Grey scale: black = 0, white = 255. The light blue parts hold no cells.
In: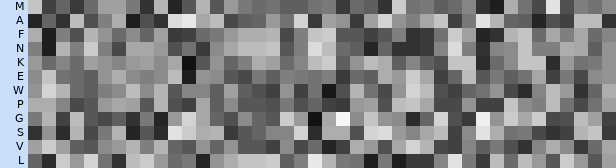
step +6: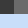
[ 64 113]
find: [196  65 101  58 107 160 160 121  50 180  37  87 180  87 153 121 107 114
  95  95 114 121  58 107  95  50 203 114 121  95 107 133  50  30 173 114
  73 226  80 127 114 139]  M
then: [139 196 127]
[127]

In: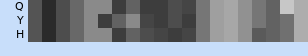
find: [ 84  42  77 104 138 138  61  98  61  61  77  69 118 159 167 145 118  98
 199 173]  Q
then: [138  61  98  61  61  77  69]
[118]
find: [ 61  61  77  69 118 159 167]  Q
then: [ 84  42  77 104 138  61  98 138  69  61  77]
[61]
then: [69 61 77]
[61]

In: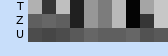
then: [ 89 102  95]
[95]
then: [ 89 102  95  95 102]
[82]
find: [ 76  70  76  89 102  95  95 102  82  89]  U

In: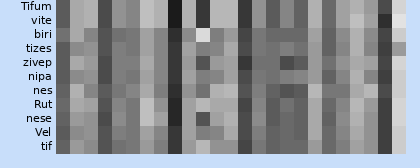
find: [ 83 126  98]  nes
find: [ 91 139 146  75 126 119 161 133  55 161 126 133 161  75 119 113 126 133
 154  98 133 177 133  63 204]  nipa
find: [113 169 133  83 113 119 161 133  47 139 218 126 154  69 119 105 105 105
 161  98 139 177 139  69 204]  biri
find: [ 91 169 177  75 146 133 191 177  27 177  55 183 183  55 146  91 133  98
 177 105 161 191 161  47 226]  vite
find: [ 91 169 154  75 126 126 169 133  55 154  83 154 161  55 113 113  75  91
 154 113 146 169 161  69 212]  zivep

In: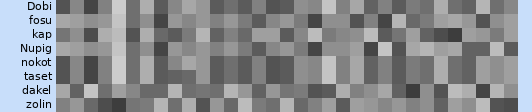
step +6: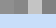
[149 141 202 135]
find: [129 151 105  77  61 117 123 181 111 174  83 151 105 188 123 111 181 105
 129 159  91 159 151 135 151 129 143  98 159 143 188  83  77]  zolin
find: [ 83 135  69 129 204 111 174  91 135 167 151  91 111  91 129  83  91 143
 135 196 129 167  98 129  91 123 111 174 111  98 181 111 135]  Dobi

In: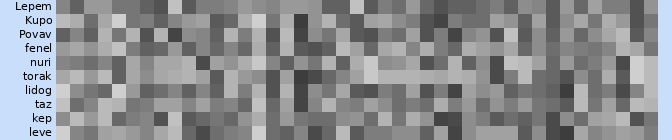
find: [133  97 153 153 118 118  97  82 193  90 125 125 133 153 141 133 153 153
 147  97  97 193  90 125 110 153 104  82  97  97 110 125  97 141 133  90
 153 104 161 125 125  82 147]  Lepem
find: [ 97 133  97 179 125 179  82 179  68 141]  lidog
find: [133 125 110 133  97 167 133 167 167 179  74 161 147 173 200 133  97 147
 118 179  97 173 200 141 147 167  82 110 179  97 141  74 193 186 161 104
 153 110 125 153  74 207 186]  nuri
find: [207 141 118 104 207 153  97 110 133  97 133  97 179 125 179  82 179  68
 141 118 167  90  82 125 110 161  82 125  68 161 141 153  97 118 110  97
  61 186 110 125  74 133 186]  lidog
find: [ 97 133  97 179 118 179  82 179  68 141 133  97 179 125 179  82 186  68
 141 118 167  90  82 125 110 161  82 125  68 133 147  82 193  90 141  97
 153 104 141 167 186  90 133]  Povav
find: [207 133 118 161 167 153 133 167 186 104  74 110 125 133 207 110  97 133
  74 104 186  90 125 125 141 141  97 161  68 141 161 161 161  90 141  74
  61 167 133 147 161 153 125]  leve

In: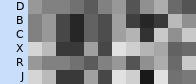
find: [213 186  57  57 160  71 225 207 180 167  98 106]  X
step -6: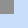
[138]

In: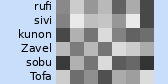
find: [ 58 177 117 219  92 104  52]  sobu
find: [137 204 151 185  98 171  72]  rufi

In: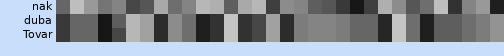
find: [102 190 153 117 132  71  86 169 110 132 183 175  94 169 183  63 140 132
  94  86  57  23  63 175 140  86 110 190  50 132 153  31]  nak
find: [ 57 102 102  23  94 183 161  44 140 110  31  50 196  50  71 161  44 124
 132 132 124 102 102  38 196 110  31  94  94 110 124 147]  duba
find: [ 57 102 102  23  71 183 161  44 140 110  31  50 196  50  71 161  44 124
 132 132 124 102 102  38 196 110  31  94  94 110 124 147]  Tovar

